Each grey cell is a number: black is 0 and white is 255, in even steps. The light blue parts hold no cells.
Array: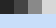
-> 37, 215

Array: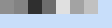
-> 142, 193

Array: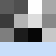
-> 91, 199

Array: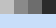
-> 193, 43

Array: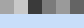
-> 165, 100

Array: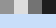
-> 147, 30

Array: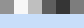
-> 146, 125

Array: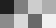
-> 31, 240

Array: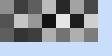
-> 143, 124
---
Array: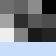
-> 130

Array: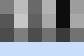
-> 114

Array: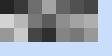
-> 132

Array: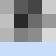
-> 128

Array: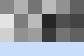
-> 58

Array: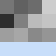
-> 167

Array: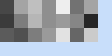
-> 226

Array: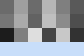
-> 69
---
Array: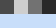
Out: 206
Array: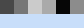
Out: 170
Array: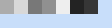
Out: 238
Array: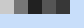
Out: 33
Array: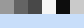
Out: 245
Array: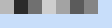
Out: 163
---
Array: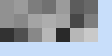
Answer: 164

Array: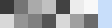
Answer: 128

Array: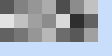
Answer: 160

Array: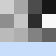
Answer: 45

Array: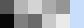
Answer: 106

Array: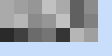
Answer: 139

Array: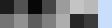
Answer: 93

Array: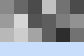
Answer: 84

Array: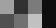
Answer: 193
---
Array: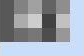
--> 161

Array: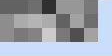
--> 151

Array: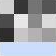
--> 54

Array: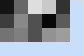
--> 222

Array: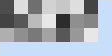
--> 199

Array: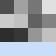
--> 161
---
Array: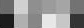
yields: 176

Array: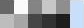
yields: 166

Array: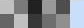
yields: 192

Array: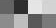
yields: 190

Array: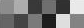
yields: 68

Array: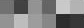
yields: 189

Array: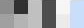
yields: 180

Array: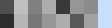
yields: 182
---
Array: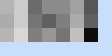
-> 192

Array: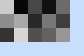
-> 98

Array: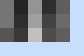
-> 76

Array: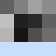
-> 79

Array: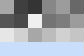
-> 209

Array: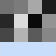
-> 90
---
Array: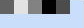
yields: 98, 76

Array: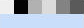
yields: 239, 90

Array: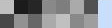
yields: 192, 158

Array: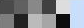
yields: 74, 13

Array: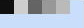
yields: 16, 186

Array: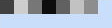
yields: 65, 141

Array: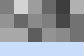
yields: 126, 114
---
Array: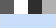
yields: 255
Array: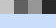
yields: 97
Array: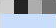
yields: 35
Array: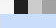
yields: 33
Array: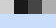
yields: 26
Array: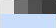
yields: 112
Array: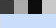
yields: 170
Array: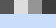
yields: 221
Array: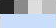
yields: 138
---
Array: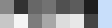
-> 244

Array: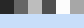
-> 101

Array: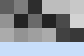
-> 147

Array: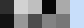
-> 152

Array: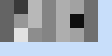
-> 226

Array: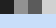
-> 146

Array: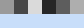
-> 71

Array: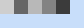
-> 102
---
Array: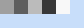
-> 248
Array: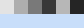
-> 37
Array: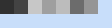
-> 149
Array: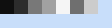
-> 204
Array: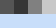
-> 200
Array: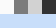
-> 50
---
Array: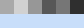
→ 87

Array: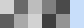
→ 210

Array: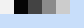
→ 67

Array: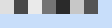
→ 42

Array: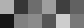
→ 86

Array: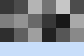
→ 34

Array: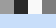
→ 41

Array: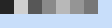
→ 184

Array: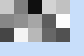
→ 184

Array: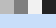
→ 127
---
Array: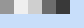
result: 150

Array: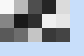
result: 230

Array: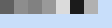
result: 153

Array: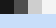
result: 78

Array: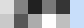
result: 201

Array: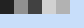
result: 144

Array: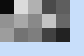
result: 177

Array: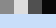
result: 80

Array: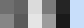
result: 156
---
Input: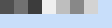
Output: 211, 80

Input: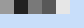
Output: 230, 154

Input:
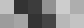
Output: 174, 156

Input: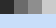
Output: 203, 43

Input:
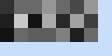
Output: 150, 19

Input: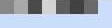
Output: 105, 135

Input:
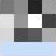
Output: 159, 215

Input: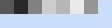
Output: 149, 87
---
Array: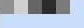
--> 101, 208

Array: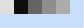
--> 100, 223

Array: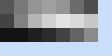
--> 208, 228

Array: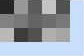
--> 100, 196

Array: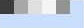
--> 223, 244

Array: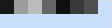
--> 101, 188

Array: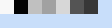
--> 161, 248

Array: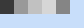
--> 193, 214

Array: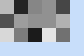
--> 145, 228

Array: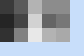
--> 210, 232
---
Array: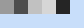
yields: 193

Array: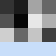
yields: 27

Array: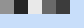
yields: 233

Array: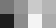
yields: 150

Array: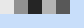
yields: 37

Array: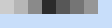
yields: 87

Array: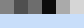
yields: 11

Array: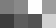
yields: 137
